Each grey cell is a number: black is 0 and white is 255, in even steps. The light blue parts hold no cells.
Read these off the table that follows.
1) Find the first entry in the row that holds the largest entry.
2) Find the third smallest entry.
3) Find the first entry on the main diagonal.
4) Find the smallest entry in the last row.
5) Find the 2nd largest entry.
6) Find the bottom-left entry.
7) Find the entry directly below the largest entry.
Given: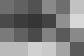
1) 74
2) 67
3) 110
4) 90
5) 208
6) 186
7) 137

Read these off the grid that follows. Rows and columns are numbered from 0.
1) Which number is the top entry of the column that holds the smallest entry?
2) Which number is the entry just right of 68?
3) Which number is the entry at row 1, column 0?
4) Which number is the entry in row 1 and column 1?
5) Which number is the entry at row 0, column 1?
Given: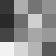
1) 55
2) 131
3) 41
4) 110
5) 174

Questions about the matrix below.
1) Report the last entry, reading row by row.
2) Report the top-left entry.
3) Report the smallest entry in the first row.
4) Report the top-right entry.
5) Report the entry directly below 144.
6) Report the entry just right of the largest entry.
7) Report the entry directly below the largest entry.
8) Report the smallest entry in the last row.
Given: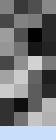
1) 177
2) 130
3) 57
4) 136
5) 203
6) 122
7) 100
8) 49

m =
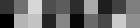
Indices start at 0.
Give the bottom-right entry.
143
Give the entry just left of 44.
92
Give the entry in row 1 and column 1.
181
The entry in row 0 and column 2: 215
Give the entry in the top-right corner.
127
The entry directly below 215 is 195

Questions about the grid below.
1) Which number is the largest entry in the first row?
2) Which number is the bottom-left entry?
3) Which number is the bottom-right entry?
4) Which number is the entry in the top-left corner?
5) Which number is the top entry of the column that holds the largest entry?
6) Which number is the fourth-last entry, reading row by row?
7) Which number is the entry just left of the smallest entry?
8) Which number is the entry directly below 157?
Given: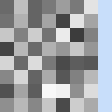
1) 227
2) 143
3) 170
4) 106
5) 121
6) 199
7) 235
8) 68

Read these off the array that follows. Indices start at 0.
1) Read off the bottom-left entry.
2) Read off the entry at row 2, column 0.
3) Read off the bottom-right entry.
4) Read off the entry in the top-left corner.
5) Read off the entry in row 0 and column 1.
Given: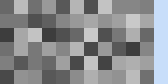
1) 73
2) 61
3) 112
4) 104
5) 187
